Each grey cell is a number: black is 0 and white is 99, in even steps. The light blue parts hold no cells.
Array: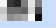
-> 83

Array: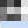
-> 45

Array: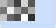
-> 76

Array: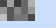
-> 74

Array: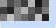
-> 47

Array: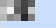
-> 71

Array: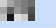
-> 75

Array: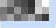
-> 52
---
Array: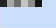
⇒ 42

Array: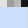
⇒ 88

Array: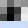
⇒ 28

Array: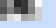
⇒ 91

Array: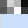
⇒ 33

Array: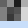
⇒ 50
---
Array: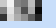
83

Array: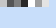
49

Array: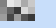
61

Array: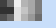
42

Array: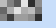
24

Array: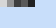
83

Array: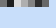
85

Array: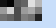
39
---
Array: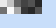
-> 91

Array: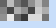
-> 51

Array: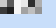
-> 79

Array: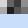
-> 83

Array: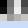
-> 6

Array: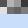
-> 32

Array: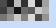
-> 24
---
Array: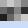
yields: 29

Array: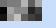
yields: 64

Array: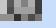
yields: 30

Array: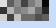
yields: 70

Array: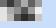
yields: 66

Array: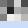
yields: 13
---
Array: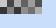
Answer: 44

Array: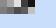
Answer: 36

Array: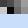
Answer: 40

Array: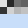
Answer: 70

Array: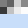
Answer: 92

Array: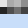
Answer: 43
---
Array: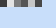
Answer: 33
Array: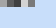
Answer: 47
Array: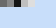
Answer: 53
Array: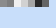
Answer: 49
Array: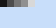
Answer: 46
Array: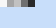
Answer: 64
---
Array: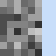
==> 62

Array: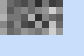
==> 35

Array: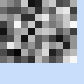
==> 47

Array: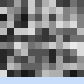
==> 50

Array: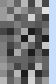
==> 22
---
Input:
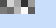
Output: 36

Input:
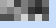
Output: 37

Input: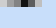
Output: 74

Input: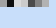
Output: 69

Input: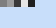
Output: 12

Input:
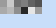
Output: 60

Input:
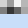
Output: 65

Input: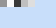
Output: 86

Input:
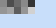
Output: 81
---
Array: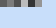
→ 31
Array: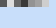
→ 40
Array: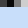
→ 48
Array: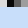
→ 36
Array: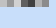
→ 81
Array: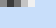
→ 44
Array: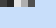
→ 89
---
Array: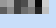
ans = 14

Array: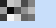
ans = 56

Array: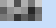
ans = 15

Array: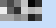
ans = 70

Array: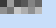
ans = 56

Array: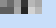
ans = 81

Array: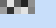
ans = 88

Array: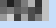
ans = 24

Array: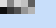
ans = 58

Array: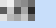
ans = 65
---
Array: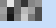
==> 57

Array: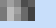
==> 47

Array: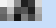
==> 38

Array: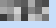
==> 23

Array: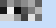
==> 81

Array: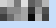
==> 25

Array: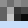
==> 38

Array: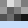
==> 32
